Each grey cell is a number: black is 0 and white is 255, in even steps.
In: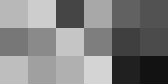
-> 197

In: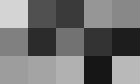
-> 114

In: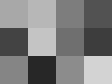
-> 111

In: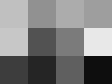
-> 123

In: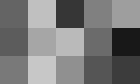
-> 186

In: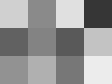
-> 89

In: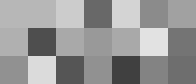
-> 169

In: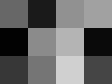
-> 180

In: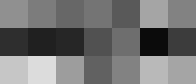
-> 38
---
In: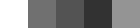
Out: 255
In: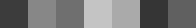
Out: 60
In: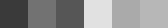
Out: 58
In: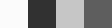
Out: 251
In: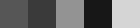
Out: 86
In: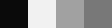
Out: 10
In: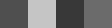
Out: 79
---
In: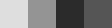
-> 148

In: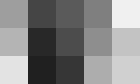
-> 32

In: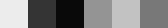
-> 52

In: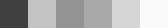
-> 195

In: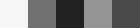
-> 113

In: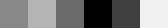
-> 180

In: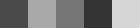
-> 169

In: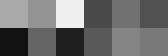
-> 101
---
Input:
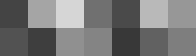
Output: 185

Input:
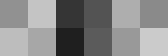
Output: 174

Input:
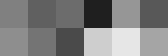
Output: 150

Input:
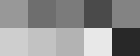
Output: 74

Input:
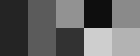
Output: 14

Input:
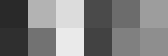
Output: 108

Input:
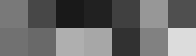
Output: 151
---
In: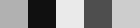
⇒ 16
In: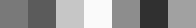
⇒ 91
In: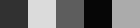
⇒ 219
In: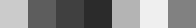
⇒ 93
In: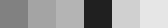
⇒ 164
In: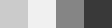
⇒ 240
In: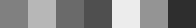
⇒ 183
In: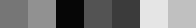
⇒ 145
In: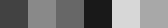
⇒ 137
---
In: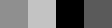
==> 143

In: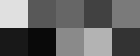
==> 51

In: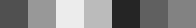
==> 96

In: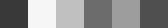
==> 108

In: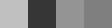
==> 148

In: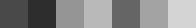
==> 101

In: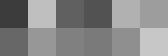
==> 96

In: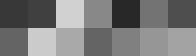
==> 64

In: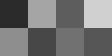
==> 86
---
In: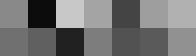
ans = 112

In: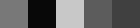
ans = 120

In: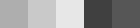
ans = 174

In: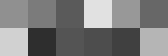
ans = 209

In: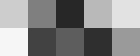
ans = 246

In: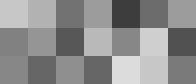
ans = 135
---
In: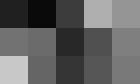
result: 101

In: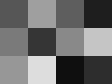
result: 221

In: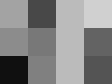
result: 128

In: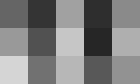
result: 113

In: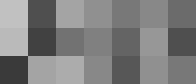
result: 164

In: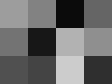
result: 68
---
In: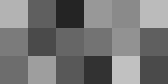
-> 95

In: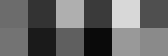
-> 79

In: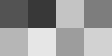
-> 125

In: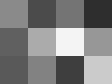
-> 151

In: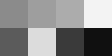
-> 243

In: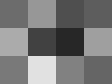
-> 159

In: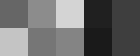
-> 62

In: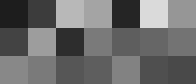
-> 115

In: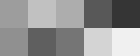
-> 53

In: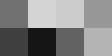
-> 152
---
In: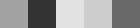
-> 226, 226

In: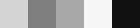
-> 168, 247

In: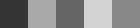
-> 100, 211

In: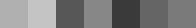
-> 135, 196

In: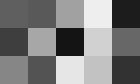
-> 20, 238

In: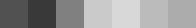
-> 202, 216

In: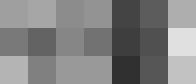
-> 114, 224
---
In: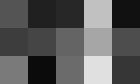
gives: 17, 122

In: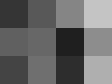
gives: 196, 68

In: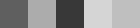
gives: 191, 95

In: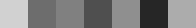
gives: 172, 209

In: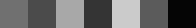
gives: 5, 112

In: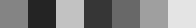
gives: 228, 132
